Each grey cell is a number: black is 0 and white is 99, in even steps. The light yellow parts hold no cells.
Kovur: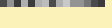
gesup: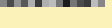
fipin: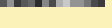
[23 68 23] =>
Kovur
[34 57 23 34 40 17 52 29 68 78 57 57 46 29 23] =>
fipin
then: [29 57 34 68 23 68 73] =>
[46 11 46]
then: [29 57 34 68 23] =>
[68 73 46]
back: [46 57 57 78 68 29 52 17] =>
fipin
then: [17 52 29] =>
[68 78 57]

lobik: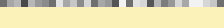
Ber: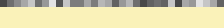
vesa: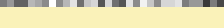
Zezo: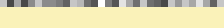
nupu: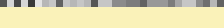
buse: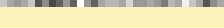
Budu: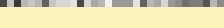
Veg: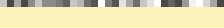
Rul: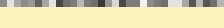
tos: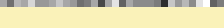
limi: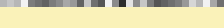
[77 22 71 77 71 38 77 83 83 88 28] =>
Budu
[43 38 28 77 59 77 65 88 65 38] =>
Zezo
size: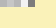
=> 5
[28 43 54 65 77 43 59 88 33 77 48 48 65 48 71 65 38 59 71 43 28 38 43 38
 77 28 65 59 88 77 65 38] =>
Ber

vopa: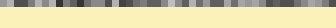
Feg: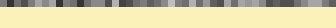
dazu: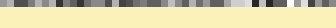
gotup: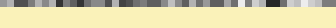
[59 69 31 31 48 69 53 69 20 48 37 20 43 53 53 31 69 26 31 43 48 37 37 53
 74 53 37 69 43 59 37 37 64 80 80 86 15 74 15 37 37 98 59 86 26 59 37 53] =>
dazu
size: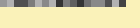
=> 18
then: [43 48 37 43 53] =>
[74 48 43]
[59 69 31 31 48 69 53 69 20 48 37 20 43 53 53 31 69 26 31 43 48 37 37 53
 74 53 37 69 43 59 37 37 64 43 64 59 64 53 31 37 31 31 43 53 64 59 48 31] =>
vopa
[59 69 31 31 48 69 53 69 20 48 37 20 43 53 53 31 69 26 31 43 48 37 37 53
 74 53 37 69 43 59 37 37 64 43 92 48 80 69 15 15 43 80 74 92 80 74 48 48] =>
gotup

